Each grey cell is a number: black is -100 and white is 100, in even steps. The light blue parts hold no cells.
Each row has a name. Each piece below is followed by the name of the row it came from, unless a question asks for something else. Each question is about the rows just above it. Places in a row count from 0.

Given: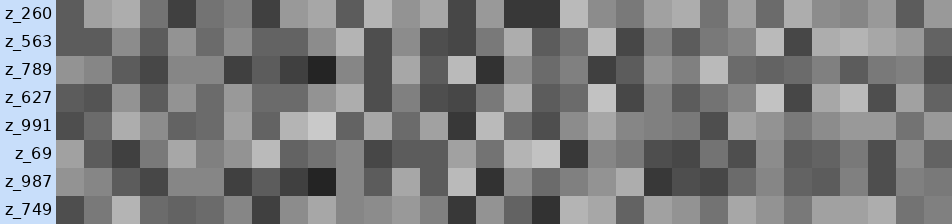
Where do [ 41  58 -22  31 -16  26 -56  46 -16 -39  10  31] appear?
z_991
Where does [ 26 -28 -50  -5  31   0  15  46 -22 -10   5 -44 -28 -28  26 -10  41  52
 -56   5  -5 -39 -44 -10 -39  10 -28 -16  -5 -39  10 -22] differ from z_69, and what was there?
27, [-22]
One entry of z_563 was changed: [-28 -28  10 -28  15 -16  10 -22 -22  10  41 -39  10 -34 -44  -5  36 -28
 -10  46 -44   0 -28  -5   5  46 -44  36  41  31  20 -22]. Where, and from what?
13, [-39]
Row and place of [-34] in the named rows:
z_627, 1

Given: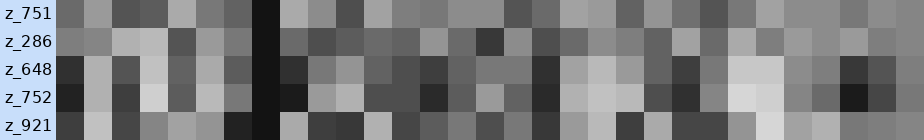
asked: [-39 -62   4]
z_752
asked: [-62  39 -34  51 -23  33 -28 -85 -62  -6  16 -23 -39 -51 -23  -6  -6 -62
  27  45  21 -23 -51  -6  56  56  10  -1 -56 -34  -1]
z_648
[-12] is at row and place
z_751, 22

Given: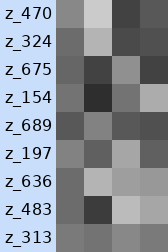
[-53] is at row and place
z_483, 1
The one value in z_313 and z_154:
[-10]
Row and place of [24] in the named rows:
z_636, 2

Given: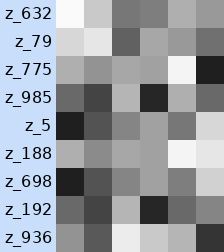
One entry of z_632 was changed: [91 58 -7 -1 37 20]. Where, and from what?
0, [96]
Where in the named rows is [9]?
z_188, 1
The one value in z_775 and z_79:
[31]
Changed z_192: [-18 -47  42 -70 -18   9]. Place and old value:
5, [4]

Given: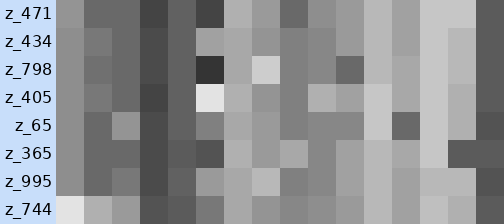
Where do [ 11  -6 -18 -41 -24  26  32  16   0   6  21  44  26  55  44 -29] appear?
z_434
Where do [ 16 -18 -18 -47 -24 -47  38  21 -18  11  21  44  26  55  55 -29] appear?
z_471
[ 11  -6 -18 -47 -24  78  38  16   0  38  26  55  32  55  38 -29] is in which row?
z_405
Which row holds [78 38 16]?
z_405
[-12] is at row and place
z_798, 1
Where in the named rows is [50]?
z_744, 13

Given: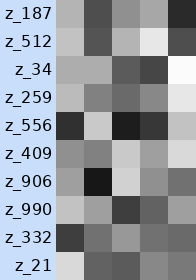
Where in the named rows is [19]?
z_332, 2
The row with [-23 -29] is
z_21

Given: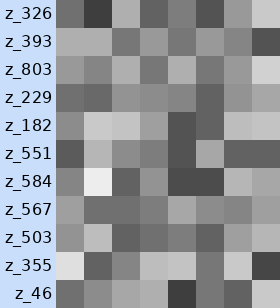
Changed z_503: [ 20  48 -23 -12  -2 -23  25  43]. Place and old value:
0, [15]
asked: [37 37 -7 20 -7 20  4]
z_393
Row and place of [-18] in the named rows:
z_229, 1
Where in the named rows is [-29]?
z_551, 0
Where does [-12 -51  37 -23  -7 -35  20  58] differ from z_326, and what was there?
4, [-2]

